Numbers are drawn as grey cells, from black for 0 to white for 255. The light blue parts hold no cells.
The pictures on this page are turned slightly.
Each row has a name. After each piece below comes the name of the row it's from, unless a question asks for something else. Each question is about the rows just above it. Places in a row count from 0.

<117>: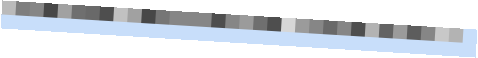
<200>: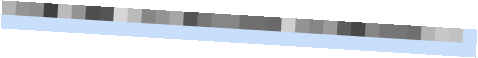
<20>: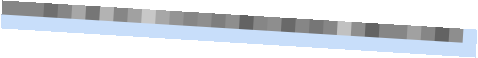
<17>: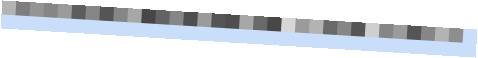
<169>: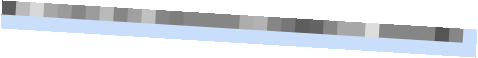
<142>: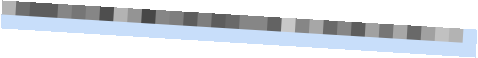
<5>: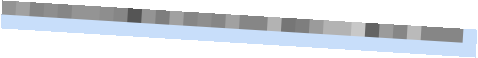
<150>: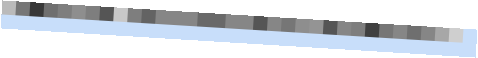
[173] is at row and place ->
<169>, 17
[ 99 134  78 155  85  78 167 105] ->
<17>

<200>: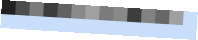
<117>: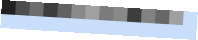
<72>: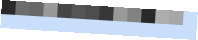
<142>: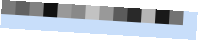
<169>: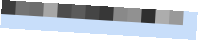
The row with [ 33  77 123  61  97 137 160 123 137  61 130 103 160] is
<200>
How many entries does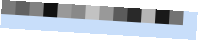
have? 13
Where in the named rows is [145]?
<169>, 9

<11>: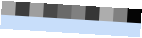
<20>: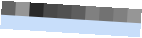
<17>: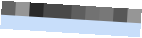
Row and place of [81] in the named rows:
<20>, 4
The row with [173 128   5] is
<11>
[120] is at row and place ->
<17>, 7

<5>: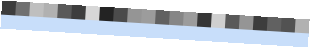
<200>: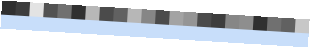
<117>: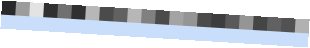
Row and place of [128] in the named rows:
<117>, 10
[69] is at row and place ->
<117>, 18
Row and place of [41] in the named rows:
<117>, 0
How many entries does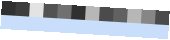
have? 12

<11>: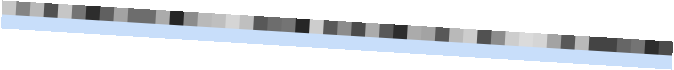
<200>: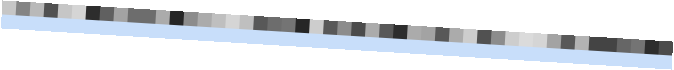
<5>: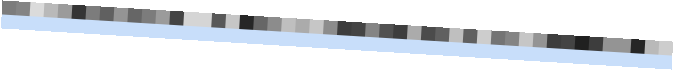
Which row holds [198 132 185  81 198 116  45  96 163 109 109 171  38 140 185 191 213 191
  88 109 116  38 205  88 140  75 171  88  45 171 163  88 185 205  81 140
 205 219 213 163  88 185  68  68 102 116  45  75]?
<11>
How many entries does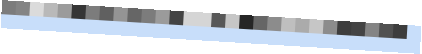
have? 29
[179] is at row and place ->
<200>, 41

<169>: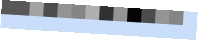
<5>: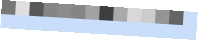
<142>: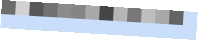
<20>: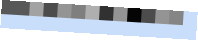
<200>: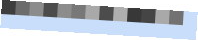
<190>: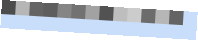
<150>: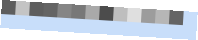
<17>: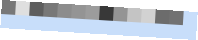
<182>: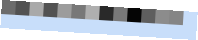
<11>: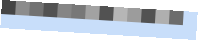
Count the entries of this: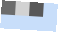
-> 3
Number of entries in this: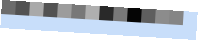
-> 13
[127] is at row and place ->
<20>, 5
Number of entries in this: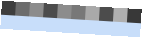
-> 10

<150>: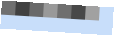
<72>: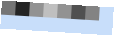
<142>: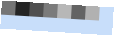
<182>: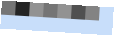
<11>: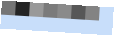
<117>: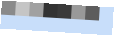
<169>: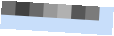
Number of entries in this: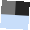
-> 2
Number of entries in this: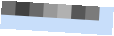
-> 7
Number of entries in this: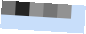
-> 5
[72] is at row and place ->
<150>, 5

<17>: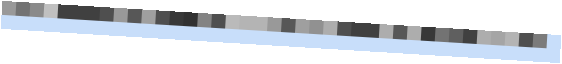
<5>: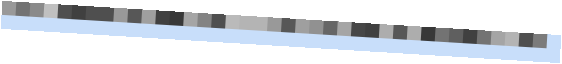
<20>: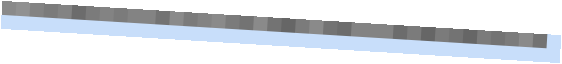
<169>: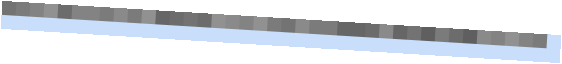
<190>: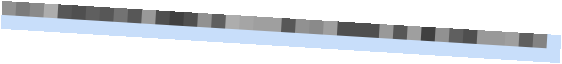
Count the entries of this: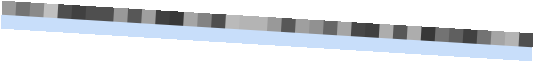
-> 38
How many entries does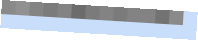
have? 13
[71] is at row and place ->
<5>, 25
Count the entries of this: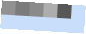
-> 5
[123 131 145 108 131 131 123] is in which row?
<169>

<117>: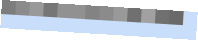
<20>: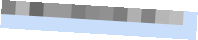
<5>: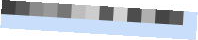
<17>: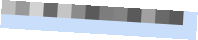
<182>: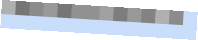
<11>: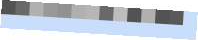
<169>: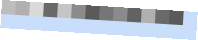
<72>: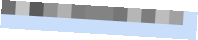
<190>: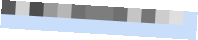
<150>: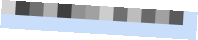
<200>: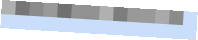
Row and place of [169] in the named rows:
<200>, 11
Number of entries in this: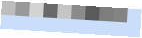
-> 9
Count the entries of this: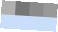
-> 4
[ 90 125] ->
<17>
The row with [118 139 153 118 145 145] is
<182>
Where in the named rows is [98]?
<169>, 9
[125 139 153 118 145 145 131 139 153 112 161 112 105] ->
<117>

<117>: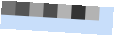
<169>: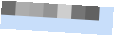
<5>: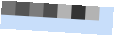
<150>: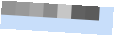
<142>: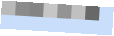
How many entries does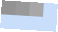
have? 3
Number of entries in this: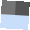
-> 2
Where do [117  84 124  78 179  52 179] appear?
<5>
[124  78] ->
<5>

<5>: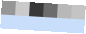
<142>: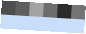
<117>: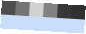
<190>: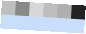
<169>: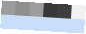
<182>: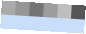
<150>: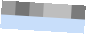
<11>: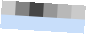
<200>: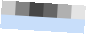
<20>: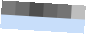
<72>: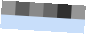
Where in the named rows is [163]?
<142>, 2
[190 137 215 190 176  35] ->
<190>
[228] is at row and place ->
<200>, 5
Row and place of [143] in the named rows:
<169>, 1
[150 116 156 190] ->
<182>
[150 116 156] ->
<182>
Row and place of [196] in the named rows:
<5>, 5

